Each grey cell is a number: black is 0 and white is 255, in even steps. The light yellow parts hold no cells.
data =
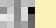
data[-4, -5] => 192
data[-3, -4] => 203
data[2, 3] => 217
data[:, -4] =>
[187, 203, 225, 204]
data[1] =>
[142, 203, 136, 221, 10]

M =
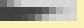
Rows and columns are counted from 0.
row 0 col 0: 103
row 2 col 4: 93
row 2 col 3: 76
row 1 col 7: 137
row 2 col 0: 67
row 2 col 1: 64
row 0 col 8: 214
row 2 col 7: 204
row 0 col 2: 189
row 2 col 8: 212
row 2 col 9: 212

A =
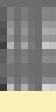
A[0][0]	110
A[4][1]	158
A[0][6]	108
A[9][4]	110
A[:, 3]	[108, 125, 123, 137, 148, 135, 167, 122, 128, 115, 115, 129, 175]
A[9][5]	109
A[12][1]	191
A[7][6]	130
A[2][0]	98
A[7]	[99, 126, 112, 122, 112, 109, 130, 128]
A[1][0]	97
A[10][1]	116
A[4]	[78, 158, 117, 148, 118, 109, 171, 166]
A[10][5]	109
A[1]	[97, 128, 112, 125, 113, 109, 134, 132]
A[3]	[87, 143, 115, 137, 115, 109, 153, 149]
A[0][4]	109
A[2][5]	109
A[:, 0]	[110, 97, 98, 87, 78, 88, 63, 99, 94, 105, 105, 93, 57]
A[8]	[94, 132, 113, 128, 113, 109, 139, 136]
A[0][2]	109
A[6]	[63, 181, 121, 167, 122, 108, 202, 193]
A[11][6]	141
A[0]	[110, 108, 109, 108, 109, 109, 108, 108]

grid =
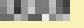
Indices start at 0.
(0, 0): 140
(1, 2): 54
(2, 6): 236
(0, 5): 121
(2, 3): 154
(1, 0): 123
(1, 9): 77
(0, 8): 100
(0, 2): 70
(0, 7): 189

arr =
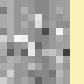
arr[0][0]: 170
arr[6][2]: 148
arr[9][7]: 153
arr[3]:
[170, 176, 151, 171, 150, 219, 146, 161, 143, 141]
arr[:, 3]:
[154, 177, 154, 171, 154, 238, 154, 100, 157, 154, 151, 166]
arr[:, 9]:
[159, 159, 159, 141, 168, 159, 159, 62, 159, 148, 159, 159]
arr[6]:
[179, 129, 148, 154, 226, 105, 138, 153, 158, 159]
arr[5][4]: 150
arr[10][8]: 184
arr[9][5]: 160
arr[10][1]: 209
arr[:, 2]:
[151, 149, 151, 151, 151, 246, 148, 151, 171, 151, 151, 151]
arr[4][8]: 244
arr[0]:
[170, 176, 151, 154, 150, 135, 135, 153, 159, 159]
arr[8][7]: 153
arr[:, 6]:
[135, 135, 135, 146, 76, 135, 138, 185, 130, 135, 135, 135]
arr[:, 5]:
[135, 135, 227, 219, 135, 135, 105, 135, 138, 160, 135, 99]
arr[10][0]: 156
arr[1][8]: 172
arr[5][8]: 172
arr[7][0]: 170
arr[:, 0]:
[170, 124, 170, 170, 136, 211, 179, 170, 150, 170, 156, 205]
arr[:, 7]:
[153, 153, 153, 161, 153, 153, 153, 195, 153, 153, 117, 138]

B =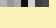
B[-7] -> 178
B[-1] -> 72
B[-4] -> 14
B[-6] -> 151

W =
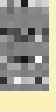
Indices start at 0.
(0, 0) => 212
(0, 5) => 194
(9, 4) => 165
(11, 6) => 202
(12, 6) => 124
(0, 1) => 124
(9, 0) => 118
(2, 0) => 131
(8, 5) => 249
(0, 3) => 29
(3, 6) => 129
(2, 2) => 134
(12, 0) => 128
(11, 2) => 240
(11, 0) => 51
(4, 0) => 44
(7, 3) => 129
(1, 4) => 138
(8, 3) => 22
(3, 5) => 136
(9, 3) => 125
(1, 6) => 155
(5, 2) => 82
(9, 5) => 123
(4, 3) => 140
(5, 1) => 132

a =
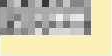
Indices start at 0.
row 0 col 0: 78
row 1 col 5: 169
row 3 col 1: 91
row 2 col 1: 149
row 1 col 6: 169
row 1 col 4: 163
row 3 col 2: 204
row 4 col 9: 215
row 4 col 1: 119
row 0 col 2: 198
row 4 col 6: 131
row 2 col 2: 129
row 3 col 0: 164
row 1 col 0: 163
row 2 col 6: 171
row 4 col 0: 131
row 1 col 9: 162
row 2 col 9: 189
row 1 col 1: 153

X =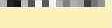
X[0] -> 180
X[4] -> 85
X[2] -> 24
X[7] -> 243
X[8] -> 175

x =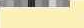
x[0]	144
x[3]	144
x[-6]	47

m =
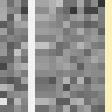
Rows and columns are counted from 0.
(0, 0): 161
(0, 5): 164
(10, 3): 123
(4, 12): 132
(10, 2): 148
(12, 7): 122
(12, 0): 181
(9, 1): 128
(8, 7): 140
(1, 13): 67
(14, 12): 115
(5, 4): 241
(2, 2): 182
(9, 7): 144
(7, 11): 137
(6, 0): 144
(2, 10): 151
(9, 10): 149
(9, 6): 156
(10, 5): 138
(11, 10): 106
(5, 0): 118
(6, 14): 120
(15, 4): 241
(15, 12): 160
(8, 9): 151
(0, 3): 100
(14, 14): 125
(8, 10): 113
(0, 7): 177
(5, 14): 139
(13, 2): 141
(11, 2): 99
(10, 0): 132
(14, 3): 135
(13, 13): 118
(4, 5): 157
